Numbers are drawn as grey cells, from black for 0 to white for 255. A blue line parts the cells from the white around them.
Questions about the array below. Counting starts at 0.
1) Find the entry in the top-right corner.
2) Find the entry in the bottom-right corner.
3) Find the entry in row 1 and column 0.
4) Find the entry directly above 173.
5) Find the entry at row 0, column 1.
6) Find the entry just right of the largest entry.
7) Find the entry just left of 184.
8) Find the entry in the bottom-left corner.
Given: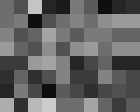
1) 47
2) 91
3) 110
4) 37
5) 81
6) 110
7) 47
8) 173

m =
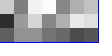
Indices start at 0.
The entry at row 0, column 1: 126
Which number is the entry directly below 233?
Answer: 76
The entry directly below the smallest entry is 95
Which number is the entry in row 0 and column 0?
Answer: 203
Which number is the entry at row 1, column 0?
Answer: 45
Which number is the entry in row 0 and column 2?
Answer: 242

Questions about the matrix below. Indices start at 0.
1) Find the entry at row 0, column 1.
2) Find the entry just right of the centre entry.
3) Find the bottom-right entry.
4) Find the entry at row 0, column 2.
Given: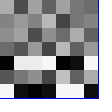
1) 77
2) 184
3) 14
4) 162

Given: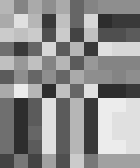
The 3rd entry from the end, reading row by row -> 161
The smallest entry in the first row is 102
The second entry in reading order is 132
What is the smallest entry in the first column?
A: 67
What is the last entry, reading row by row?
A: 161
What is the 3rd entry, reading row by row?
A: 170
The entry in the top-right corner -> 142
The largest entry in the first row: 182
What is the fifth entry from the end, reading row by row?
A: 203
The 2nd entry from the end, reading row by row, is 161
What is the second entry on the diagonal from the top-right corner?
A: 57
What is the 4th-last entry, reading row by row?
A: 120
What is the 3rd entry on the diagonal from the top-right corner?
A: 79
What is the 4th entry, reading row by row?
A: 142
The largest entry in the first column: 203

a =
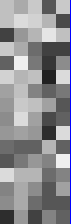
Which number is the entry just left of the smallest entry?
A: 192
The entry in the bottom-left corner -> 45
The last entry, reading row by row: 97
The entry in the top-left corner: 192
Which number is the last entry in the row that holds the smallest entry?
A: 219
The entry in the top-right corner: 201
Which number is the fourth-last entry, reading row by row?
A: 151
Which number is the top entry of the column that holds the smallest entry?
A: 86
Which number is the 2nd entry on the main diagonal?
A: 219
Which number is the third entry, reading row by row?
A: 201
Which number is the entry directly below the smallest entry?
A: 97
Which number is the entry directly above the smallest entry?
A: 54
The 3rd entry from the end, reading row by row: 65

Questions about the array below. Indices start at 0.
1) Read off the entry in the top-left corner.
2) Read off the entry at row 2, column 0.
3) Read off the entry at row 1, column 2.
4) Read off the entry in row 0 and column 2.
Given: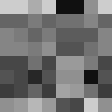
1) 205
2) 133
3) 123
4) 172
